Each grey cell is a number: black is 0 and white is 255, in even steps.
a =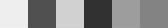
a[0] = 238
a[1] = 80
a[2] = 209

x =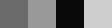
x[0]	107
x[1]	153

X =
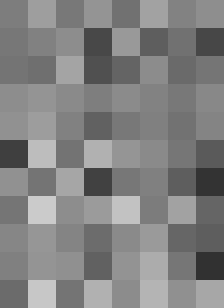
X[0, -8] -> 125
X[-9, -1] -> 117
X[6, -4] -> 119
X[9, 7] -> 49
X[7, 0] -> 117
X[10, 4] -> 140
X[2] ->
[116, 111, 164, 80, 100, 140, 106, 117]
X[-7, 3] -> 97
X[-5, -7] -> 116
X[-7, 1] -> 157
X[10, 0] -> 107
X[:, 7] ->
[142, 71, 117, 136, 132, 90, 51, 101, 94, 49, 167]
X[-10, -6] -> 141
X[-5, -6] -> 166
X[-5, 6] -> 94
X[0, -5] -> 148
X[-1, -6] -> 116
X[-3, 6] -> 102
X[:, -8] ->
[125, 119, 116, 141, 145, 63, 145, 117, 134, 128, 107]
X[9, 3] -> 97
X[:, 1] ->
[158, 129, 111, 148, 157, 189, 116, 203, 150, 148, 199]
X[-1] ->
[107, 199, 116, 177, 140, 180, 144, 167]
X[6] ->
[145, 116, 166, 65, 119, 128, 94, 51]
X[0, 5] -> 162

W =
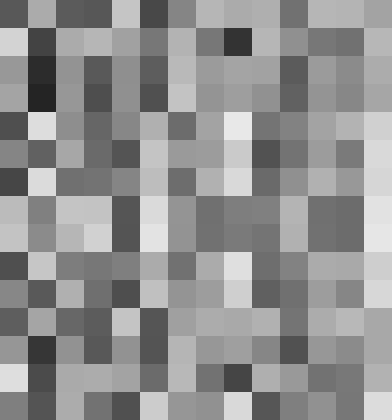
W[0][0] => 88
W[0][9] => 175
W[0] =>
[88, 171, 91, 87, 197, 72, 133, 182, 171, 175, 113, 182, 180, 163]
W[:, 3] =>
[87, 182, 89, 78, 102, 106, 115, 195, 209, 119, 111, 92, 88, 172, 114]
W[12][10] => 81
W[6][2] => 112
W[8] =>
[195, 139, 182, 209, 84, 227, 147, 113, 122, 116, 177, 113, 108, 230]
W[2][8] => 164
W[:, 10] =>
[113, 144, 91, 97, 130, 115, 144, 180, 177, 130, 112, 116, 81, 153, 127]
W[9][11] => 171
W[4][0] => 79
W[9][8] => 223
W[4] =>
[79, 221, 142, 102, 135, 176, 108, 163, 232, 116, 130, 163, 179, 208]
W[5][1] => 97
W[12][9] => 134
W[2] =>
[152, 44, 147, 89, 143, 93, 185, 155, 164, 162, 91, 155, 139, 172]
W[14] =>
[127, 84, 172, 114, 80, 204, 150, 145, 217, 86, 127, 145, 119, 220]
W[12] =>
[150, 54, 146, 88, 146, 84, 181, 151, 159, 134, 81, 151, 139, 168]
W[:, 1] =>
[171, 67, 44, 36, 221, 97, 219, 128, 139, 198, 89, 165, 54, 75, 84]
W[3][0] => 164
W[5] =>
[133, 97, 167, 106, 84, 196, 154, 156, 202, 82, 115, 156, 122, 217]
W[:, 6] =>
[133, 179, 185, 195, 108, 154, 109, 148, 147, 113, 148, 160, 181, 184, 150]
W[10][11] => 157
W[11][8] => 169
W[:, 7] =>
[182, 119, 155, 148, 163, 156, 177, 112, 113, 171, 157, 172, 151, 114, 145]
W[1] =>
[211, 67, 171, 182, 161, 119, 179, 119, 51, 182, 144, 119, 113, 183]

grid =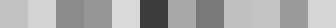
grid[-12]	194
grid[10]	154
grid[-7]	61
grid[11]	212

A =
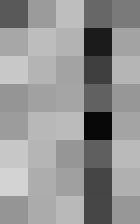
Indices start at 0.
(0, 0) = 89
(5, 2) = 150
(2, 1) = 180
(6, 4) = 176
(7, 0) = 149
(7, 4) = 151
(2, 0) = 200
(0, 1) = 155
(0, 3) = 103
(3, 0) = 149
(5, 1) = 181

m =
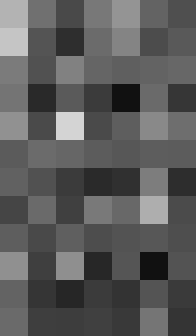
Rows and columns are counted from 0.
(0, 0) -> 179
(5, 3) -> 92
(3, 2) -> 90
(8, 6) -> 78
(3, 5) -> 106
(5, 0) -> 91
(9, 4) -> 85
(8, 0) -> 94
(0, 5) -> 99
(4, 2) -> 212
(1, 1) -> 84
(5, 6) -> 92
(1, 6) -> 89
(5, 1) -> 107
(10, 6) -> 58
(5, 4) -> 87
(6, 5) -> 125
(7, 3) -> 121
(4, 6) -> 110
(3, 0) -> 116
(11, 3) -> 64
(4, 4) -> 94

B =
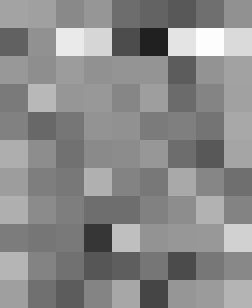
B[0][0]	163
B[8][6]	151
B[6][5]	120
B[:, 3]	[150, 214, 145, 152, 147, 138, 176, 110, 54, 86, 132]
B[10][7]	155
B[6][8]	111
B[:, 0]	[163, 97, 152, 122, 129, 174, 157, 175, 124, 181, 159]
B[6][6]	169
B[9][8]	136
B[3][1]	184
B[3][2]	150
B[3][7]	132
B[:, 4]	[109, 76, 148, 134, 145, 140, 131, 110, 191, 94, 167]
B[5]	[174, 141, 113, 138, 140, 151, 109, 88, 165]
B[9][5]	118
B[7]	[175, 139, 126, 110, 110, 129, 141, 178, 131]
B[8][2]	121
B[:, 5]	[99, 32, 148, 158, 123, 151, 120, 129, 147, 118, 69]
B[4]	[129, 104, 118, 147, 145, 123, 127, 116, 168]
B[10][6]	150
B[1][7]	253
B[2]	[152, 142, 156, 145, 148, 148, 92, 147, 162]

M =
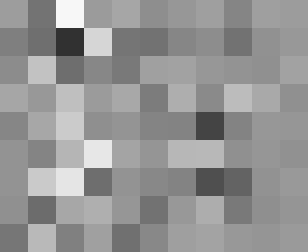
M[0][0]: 157
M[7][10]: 149
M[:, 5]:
[142, 114, 160, 124, 132, 149, 136, 114, 136]
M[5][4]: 164
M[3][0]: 166
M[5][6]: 183
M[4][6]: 131
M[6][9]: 146
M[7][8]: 121
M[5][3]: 231
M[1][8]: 114
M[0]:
[157, 115, 247, 155, 166, 142, 151, 159, 133, 159, 156]
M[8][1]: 185
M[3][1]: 152
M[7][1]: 108
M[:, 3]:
[155, 214, 135, 155, 143, 231, 110, 175, 160]
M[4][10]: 150
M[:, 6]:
[151, 134, 162, 174, 131, 183, 131, 152, 159]
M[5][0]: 147
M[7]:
[144, 108, 167, 175, 150, 114, 152, 173, 121, 143, 149]
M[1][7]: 141
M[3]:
[166, 152, 191, 155, 168, 124, 174, 138, 188, 169, 144]

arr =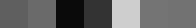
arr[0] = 95
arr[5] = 116
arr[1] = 106
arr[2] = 10

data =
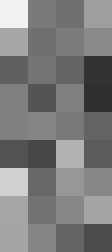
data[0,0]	241
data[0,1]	122
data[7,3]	164
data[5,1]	71
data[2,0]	96
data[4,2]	120
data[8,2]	99
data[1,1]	112
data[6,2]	151
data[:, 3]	[158, 138, 50, 48, 100, 92, 135, 164, 75]
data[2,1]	116
